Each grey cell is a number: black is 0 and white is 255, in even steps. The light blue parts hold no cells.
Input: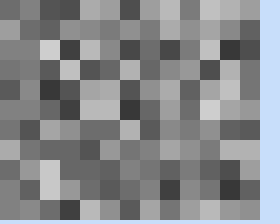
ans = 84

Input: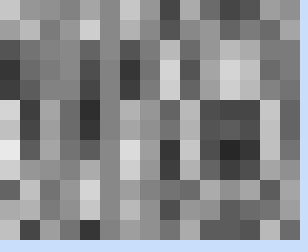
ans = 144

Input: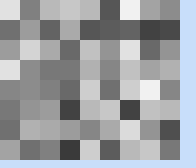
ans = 185

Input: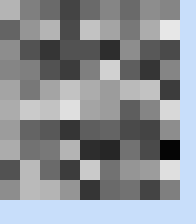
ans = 106

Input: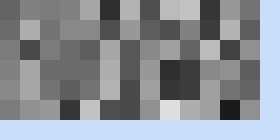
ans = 123

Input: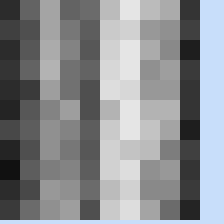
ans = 164

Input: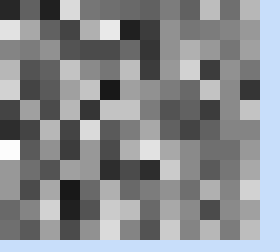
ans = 32
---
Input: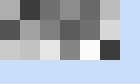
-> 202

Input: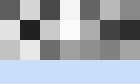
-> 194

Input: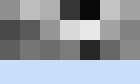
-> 95

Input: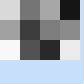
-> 248

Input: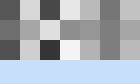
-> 80

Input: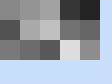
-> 121

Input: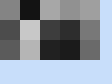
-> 91

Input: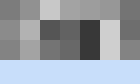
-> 131

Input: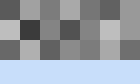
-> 104
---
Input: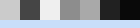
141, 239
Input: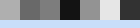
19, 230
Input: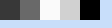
250, 250
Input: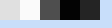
78, 250
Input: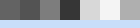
54, 244
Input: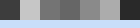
102, 198
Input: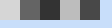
51, 214
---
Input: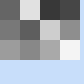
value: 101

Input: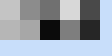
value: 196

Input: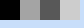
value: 1

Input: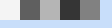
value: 244

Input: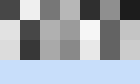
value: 71

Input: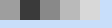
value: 158

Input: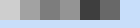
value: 206
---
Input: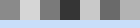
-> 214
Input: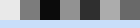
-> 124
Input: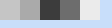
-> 170
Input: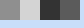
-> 212
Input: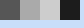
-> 170
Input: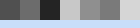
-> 108
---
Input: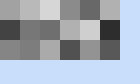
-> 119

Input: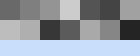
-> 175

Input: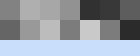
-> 153

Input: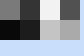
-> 28

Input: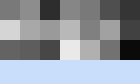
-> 168

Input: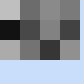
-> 72
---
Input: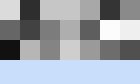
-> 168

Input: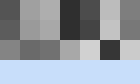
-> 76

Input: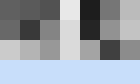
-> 29

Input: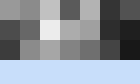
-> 179

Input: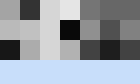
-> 117

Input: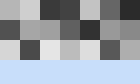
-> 195

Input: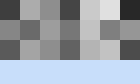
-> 202
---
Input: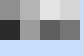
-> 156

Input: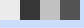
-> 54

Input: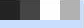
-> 68

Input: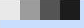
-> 156

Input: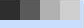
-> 90

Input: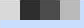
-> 45

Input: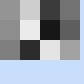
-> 44

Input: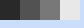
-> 82

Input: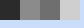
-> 139
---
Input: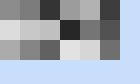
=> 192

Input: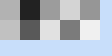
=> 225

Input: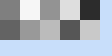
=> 187

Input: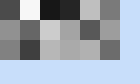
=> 204

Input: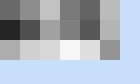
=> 161

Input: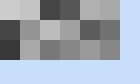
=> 188

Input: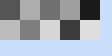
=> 214

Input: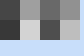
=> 78

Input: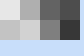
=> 127

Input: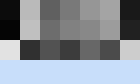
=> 109
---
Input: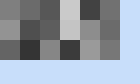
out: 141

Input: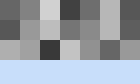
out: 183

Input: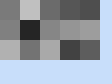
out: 149

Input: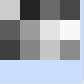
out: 227

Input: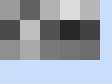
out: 40

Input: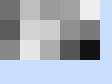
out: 143
